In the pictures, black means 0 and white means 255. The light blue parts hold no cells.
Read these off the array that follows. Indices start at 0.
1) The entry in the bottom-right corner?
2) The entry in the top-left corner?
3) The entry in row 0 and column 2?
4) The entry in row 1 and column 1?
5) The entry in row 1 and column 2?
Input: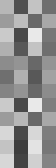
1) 132
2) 183
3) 195
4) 189
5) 104

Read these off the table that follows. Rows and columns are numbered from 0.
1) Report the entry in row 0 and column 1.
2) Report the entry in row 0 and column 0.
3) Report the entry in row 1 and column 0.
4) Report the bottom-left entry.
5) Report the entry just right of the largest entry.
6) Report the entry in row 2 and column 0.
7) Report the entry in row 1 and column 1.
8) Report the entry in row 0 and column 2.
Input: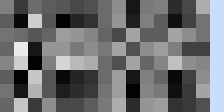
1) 57
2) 127
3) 93
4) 101
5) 22
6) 115
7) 9
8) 107

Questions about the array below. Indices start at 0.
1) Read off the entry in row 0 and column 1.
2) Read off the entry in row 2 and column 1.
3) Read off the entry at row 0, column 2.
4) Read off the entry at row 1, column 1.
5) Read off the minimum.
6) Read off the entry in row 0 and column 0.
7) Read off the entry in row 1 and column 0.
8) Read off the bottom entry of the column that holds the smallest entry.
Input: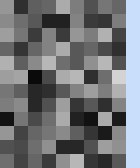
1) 47
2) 118
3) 95
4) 110
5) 10
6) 150
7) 138
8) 102

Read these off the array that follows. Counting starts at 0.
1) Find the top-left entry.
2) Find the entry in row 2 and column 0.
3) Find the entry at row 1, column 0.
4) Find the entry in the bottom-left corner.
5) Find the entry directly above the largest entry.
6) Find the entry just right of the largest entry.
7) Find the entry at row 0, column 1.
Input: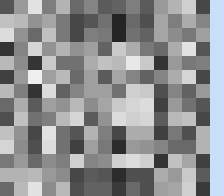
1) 85
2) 220
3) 193
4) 105
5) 52
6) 159
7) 153

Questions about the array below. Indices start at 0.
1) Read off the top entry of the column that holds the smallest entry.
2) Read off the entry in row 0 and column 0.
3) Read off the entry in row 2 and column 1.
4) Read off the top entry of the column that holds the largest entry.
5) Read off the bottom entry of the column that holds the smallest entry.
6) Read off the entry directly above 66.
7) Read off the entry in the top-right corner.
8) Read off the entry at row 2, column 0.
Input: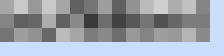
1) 117
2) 166
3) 158
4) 207
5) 124
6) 96
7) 132
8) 117
